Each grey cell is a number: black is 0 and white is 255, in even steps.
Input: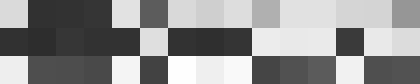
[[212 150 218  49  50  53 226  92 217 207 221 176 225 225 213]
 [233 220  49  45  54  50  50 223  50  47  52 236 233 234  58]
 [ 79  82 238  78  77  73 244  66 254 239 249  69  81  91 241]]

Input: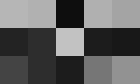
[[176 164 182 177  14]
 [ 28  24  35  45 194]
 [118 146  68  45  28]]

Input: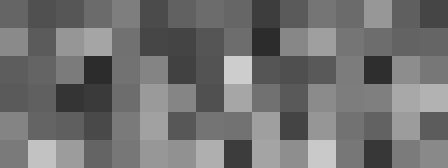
[[ 95  69 101  80  86 107 126  75  97 108 102  61  90 117 107 151]
 [ 99 101 138  91 150 165 113  70  68  85 109  44 135 159 117 109]
 [141 119  93 100 123  44 114 132  65  83 205  85  79  89 124  46]
 [168 178  90  96  52  58 109 154 133  80 166 113  89 139 125 127]
 [156  92 132 100  95  73 122 161  87 116 114 159  68 150 114  98]
 [123 137 122 194 156 100 119 151 145 175  60 164 142 201 119  55]]

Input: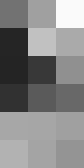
[[160 250 114]
 [193 170  37]
 [ 56 144  36]
 [ 90 104  49]
 [166 160 167]
 [164 148 178]]

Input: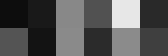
[[231  41  13  25 136  81]
 [139  63  84  19 138  43]]

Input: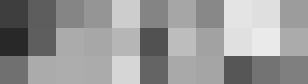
[[223 156  62  93 133 149 205 132 166 136 228]
 [234 171  40  94 171 167 182  81 189 162 224]
 [115 127 112 171 173 171 214 100 169 165  86]]

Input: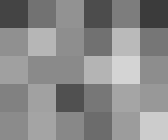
[[125  59  68 114 146  76]
 [186 118 144 182 142 113]
 [212 141 160 138 138 180]
 [165 152 129 161  80 119]
 [156 204 139 164 136 108]]
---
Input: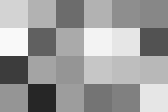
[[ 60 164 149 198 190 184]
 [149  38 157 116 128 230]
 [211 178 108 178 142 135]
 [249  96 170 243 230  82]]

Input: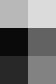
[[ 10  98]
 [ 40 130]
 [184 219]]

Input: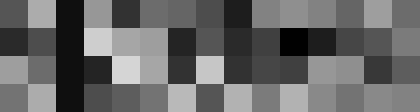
[[ 42  77  15 206 166 158  36  85  42  64   1  29  70  85 123]
 [ 85 172  15 151  50 108 101  77  29 130 143 130 101 158 108]
 [115 172  15  77  93 115 185  85 178 123 178 137 115 137 130]
 [158 108  15  36 213 166  50 198  50  70  64 151 143  56  93]]

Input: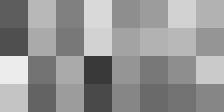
[[ 79 170 120 210 163 178 184 149]
 [ 93 184 128 217 142 156 210 178]
 [196  99 156  73 134 106 114 134]
 [236 114 170  57 149 120 142 202]]

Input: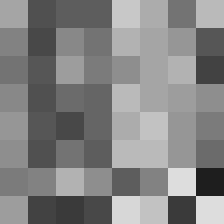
[[115  86 157 123 142 165 178  66]
 [123 130 178 142  93 130 221  30]
 [130  72 136 115 178 165 150  86]
 [136  80 107 101 186 165 157 142]
 [142  80 115  93 186 186 150 107]
 [150  86  72 101 172 194 150 123]
 [157  66  58  72 215 194  58 221]
 [165  80  93  93 200 172 115 186]]

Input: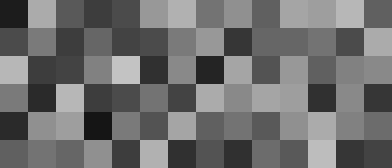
[[ 28 171  89  61  75 152 177 115 144  96 165 158 183  96]
 [ 42 144 158  21 122  83 165  96 115  89 144 171 129 108]
 [ 75 122  61 102  67  75 122 152  54 102 102 115  75 171]
 [ 96 115 102 144  61 177  48  83  48 108  89 189  54  67]
 [122  42 183  61  75 115  67 171 137 165 158  48 137  54]
 [183  61  67 129 195  48 137  36 165  83 152  96 129 137]]

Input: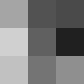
[[165  82  74]
 [193 116 143]
 [208  96  32]]

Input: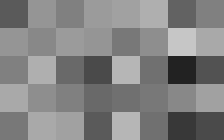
[[ 90 149 128 155 161 175  98 128]
 [120 169 161  90 182 112  56  74]
 [128 175 105  74 182 112  34  82]
 [149 136 155 149 120 142 198 169]
 [169 142 128 105 112 120 136 161]]

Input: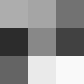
[[ 44 136  65]
 [100 234 249]
 [173 165 114]]
